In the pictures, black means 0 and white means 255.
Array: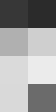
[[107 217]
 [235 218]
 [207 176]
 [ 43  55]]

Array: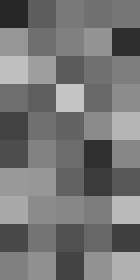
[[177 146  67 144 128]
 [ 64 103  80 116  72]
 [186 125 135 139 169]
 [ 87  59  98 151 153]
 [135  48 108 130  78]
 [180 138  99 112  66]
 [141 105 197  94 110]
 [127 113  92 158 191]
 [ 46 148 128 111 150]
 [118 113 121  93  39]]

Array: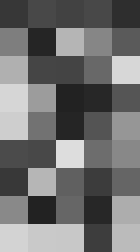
[[187  61 200 201 211]
 [173  39 102  34 137]
 [101  60  96 182  56]
 [136 109 221  72  75]
 [150  84  37 114 206]
 [ 85  39  34 156 214]
 [215 104  68  69 176]
 [ 90 134 181  37 126]
 [ 46  72  66  72  55]]

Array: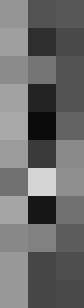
[[ 73  70 152]
 [ 78  70 152]
 [ 93 129 136]
 [113  23 165]
 [142 212 113]
 [137  58 155]
 [ 98  11 168]
 [ 83  35 162]
 [ 83 117 139]
 [ 73  46 159]
 [ 88  82 149]]

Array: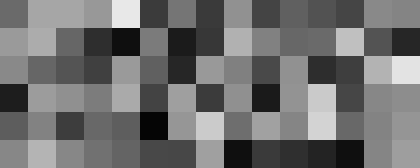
[[158 133  15  35  47  58  15 160  71  72 100 113 135 180 135]
 [149 131 104 211 133 161 110 203 150   5  94 104  61 130  93]
 [141 135  70 202 147  26 144  59 159  67 170 124 144 156  29]
 [227 179  62  45 145  73 128 153  38  96 154  64  84 102 137]
 [ 38  83 192 106 103 129 177  55  27 123  15  46 102 172 154]
 [132 137  69  82  96  68 145  58 117  59 232 152 166 166 106]]

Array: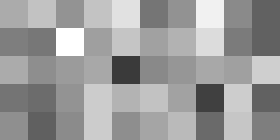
[[126 198 106 186 165 142 204 139  96 143]
 [ 97 205  64 162 194 179 204 147 108 116]
 [207 160 168 150 137  58 168 155 142 171]
 [ 97 123 220 178 161 197 159 255 119 126]
 [ 97 138 241 146 117 225 195 147 194 171]]
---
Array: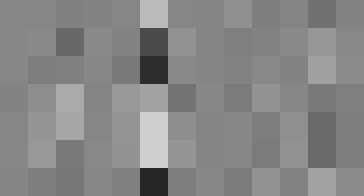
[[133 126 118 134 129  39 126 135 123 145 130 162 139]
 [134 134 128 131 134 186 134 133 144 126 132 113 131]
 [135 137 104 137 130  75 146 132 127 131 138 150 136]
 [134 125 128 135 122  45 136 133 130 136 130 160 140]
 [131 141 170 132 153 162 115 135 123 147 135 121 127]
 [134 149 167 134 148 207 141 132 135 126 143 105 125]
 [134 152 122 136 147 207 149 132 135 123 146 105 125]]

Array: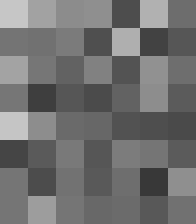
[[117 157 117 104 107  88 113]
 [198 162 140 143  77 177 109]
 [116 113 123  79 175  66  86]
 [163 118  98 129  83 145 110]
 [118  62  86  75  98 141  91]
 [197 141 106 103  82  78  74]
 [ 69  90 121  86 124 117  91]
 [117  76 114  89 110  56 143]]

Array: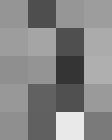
[[143  96 233 122]
 [149  78 150 157]
 [157 165  79 171]
 [143 148  52 175]
 [152  97  80 154]]

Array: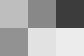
[[146 226 236]
 [190 136  60]]

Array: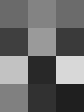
[[128  49  31]
 [106 131 107]
 [ 63 154  58]
 [194  40 216]]

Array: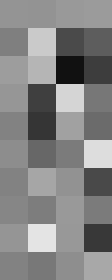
[[130 120 142 168]
 [148 147 153 155]
 [127 202  74  93]
 [157 181  17  61]
 [150  63 213 119]
 [130  53 161 107]
 [141 103 123 221]
 [130 166 146  73]
 [134 125 153 123]
 [149 228 152  56]]

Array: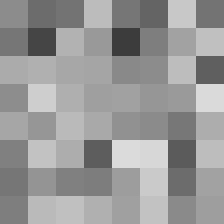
[[126 186 192 176 160 194 138 158]
 [140 108 115 188 118 100 200 115]
 [118  69 178 153  60 126 162 192]
 [171 176 167 165 137 140 189  95]
 [141 206 175 159 161 150 154 218]
 [166 150 186 169 145 139 119 173]
 [128 194 173  93 219 215  91 189]
 [118 148 128 125 157 202 108 162]]
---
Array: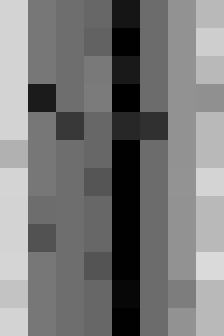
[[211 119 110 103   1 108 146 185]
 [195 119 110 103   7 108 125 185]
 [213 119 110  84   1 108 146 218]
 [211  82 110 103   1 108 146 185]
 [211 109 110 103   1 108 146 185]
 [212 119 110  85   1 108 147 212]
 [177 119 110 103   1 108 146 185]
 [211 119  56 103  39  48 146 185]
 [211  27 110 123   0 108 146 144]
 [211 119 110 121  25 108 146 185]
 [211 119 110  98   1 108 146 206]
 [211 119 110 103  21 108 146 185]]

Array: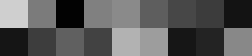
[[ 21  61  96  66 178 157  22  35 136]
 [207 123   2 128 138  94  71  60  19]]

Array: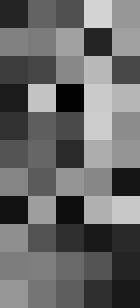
[[150 117  94  47  25]
 [125 127 105  84  36]
 [143  82  47  24  41]
 [ 18 158  14 176 199]
 [132  91 148 135  20]
 [ 84 102  42 174 149]
 [ 49  94  75 204 140]
 [ 27 195   2 202 182]
 [ 61  70 136 185  71]
 [129 123 161  36 161]
 [ 36  99  80 211 152]]

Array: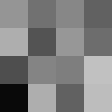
[[  9 174  97 189]
 [ 78 132 126 193]
 [174  83 151 109]
 [149 113 135  97]]

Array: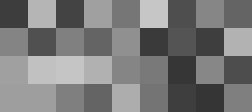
[[158 158 127 100 173 116  62  53 127]
 [160 193 197 177 133 121  54 135  77]
 [132  80 128 100 144  58  84  62 178]
 [ 61 181  67 160 118 198  78 134 100]]

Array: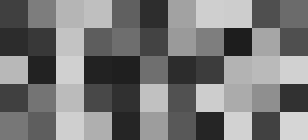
[[119  94 207 175  37 157  88  37 210  65 214]
 [ 64 116 187  72  48 193  81 205 171 143  49]
 [184  34 208  34  31 111  44  60 179 186 209]
 [ 44  56 195  93 110  67 154 126  29 166  79]
 [ 64 125 181 191  96  45 162 207 205  79 107]]

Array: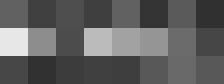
[[ 71  49  60  64  62  88 105  88]
 [231 141  76 187 162 149 107  70]
 [ 97  64  78  63  97  52  90  48]]
